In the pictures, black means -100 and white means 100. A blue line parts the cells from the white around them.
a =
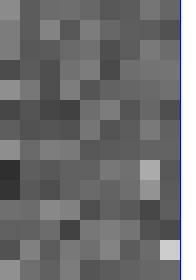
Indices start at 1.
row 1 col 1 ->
9
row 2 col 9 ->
-36
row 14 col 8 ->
-19
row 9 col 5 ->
-24
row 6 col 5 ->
-14
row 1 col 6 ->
-32
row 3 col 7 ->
-27
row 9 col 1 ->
-63
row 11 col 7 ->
-30
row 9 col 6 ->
-7
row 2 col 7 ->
-26
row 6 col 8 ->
-19
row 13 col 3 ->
-28
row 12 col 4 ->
-48
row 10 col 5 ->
-17
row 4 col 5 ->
-3
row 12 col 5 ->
-7
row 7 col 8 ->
-5
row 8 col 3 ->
-2
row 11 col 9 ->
-26
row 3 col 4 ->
-18
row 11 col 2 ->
-15
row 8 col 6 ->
-29
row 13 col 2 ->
0
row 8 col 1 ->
11
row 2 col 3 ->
3
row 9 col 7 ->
-12
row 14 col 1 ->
13
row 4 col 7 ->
-14
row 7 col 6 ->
-34
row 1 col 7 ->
-28
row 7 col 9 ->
-24
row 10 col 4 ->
-24

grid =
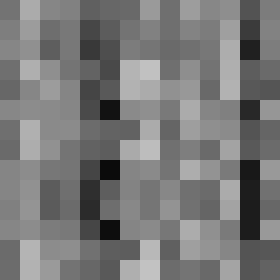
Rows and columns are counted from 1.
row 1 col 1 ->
-10
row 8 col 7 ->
33
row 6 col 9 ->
-5
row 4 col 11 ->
-10
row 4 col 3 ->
12
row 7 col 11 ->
12
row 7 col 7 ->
-23
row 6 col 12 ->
0
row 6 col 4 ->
5
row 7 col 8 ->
34
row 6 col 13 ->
-69
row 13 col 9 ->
-25
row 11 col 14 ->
-19
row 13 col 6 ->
-26
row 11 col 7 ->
7
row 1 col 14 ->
-3
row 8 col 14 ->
-16
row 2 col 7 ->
-10
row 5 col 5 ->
-46
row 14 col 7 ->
37
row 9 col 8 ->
8
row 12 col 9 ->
-7
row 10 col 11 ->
-16
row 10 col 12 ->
34
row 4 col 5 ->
-22
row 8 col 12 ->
28
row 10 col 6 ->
-26
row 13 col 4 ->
11
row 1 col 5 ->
-25
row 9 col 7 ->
4
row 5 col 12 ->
40
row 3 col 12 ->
36
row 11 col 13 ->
-78
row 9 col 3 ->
-7

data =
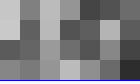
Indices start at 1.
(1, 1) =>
55
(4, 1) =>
5
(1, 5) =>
-46
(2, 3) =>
45
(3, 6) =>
6
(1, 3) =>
47
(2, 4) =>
-35
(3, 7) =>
-47
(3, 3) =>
21

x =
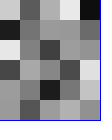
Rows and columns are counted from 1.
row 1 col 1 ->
60
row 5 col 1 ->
22
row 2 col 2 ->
-9
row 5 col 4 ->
-7
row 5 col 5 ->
53
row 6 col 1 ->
21
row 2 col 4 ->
19
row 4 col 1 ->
-44
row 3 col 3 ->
-50

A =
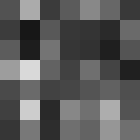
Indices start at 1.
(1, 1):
-36
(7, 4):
-13
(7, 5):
-22
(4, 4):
-49
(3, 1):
-28
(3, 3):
-9
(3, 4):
-58
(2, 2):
-82
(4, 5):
-13
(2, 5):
-59
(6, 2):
61
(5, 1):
-42
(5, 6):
-24
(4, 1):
23
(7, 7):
-13

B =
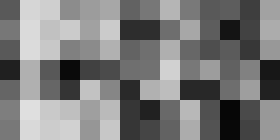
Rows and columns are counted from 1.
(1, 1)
-30
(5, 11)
-69
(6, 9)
-18
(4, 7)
-13
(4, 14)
-82
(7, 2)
70
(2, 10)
31
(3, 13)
-57
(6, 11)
-37
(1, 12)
-27
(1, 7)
-23
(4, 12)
-24
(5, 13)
24
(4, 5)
-49
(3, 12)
-29
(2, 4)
59
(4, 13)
1
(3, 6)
39
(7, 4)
64
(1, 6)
31
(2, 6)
59
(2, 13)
-48
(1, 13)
-51
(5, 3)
-20
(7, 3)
60
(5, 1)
-21
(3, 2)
72
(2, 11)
-27
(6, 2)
75
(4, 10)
-6
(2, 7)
-65

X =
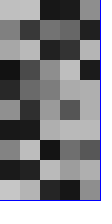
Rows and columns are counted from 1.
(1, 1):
50
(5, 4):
34
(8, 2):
48
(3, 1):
31
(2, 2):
-56
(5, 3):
-2
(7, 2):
-80
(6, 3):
21
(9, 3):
46
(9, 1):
-80
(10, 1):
55
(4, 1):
-86
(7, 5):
45
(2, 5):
-75
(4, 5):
-79
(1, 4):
-79

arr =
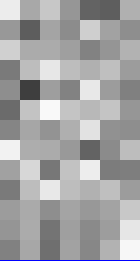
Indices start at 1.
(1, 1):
85
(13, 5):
6
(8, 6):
9
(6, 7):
18
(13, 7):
94
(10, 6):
50
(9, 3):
-7
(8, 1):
90
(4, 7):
22
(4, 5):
38
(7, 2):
30
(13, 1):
1
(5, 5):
82
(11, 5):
19
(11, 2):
33
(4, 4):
48
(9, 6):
-3
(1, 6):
-26
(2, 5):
62
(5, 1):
11
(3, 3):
34
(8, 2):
36
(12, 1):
17
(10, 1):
-4
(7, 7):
11

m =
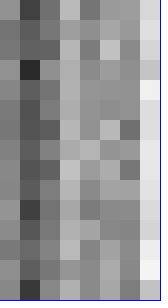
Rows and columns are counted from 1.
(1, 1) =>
14
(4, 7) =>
12
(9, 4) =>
51
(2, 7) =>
20
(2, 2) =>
-28
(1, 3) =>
-12
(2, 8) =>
75
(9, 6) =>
35
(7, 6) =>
44
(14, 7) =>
7
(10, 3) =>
-2
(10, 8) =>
77
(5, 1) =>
5
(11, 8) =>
71
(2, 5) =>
12
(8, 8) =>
82
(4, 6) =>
22
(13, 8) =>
86
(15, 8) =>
52
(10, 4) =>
42
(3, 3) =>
-22
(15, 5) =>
8
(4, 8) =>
54
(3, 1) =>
-7
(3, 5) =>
-3
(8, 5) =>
41
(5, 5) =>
17
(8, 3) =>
1
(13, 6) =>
27
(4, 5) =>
9
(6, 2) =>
-36
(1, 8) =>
69
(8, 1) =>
1
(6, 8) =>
73
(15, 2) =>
-55
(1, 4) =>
46
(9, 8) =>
80
